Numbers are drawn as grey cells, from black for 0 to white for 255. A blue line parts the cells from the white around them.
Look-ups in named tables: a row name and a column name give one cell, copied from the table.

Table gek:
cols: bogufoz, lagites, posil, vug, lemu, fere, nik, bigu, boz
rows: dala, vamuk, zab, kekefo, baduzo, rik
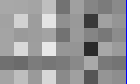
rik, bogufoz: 164
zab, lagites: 154
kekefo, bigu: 168
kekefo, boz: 155
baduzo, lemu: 122
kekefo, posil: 158
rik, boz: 142
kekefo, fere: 149
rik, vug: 215
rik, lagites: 190
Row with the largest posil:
dala

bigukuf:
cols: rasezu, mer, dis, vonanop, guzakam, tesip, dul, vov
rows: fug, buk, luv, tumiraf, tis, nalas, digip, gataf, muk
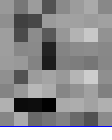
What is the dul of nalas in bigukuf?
205
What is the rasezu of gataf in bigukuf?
177
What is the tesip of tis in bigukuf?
125
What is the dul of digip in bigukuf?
161
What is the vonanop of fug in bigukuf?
82
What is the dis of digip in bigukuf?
184
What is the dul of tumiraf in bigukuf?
141
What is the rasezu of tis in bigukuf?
156
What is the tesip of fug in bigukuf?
156
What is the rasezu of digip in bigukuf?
132

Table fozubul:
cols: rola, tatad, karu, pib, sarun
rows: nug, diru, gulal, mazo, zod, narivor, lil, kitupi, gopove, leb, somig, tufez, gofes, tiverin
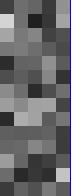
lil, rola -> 139
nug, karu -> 101
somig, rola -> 102
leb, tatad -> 93
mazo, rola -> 119
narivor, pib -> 135
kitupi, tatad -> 138
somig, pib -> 117

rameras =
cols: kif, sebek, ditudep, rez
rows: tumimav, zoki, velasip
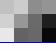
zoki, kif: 209
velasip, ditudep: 104
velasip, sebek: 99
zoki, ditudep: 106
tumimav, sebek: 204
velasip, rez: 8
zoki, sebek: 151
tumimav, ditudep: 141
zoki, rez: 30
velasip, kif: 232
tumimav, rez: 148
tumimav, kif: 193

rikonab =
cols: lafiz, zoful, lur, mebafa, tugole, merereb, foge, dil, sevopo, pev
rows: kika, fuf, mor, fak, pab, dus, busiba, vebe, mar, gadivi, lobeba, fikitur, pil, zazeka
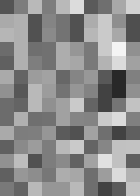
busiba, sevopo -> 40
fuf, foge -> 172
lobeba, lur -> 156
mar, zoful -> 176
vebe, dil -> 66
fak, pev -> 144

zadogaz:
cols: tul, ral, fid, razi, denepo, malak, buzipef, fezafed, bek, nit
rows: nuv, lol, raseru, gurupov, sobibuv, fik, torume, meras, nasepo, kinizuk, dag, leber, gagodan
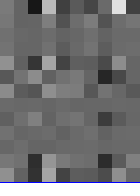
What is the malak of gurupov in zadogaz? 105
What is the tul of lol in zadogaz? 119
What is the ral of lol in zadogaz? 100
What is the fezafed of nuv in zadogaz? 106
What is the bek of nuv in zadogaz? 225
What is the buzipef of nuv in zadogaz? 70
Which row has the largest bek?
nuv

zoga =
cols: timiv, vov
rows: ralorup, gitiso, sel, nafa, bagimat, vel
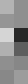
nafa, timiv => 176
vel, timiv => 136
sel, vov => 39
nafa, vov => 94
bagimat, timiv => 143
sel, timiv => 213
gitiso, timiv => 149
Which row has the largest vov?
vel

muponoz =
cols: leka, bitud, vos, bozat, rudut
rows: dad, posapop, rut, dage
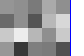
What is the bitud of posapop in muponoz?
143
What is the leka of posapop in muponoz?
106
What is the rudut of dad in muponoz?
143
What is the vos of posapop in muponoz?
84
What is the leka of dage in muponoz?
151
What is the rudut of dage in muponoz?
80
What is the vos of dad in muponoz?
122
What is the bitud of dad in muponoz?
143
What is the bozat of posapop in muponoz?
184
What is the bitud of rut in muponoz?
237
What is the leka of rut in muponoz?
201
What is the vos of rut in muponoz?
183
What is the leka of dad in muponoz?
149
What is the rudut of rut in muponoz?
202
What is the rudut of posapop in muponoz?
216

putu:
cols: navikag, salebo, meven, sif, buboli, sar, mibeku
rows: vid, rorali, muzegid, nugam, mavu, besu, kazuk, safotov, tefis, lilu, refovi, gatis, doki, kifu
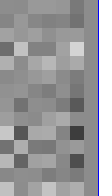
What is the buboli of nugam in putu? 162
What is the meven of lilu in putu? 169
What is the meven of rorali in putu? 135
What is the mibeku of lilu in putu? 140
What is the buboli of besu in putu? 139
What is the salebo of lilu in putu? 86
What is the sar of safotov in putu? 89
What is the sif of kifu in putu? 195
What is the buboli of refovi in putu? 146

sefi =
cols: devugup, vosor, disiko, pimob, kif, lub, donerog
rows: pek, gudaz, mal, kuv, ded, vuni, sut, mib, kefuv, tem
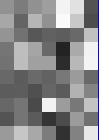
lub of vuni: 155
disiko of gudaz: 181
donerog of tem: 232
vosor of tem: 198
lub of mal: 105
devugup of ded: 114
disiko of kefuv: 91

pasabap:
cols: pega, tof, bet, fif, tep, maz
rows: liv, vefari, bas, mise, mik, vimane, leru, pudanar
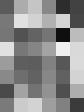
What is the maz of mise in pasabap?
217
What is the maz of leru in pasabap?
173
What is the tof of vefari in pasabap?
225
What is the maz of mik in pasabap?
218
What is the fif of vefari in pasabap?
177
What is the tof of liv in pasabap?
172
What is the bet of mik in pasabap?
93
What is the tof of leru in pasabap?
163
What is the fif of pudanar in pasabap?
158

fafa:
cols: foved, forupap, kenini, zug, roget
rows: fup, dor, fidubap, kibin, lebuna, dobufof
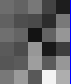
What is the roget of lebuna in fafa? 151
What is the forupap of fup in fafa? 99
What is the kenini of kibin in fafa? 151
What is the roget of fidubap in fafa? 150
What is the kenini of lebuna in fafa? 158
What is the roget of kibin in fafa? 62
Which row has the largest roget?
dobufof

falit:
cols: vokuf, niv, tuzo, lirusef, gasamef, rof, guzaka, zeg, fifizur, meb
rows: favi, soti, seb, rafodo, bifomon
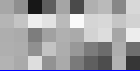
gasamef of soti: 186
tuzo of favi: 23
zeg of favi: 186
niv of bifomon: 170
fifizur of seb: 166
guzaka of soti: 213
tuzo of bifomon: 222
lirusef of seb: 161
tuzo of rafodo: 144
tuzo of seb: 125
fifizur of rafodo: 173
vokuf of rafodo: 175
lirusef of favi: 94
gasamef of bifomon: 170
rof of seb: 170
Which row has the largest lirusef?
soti

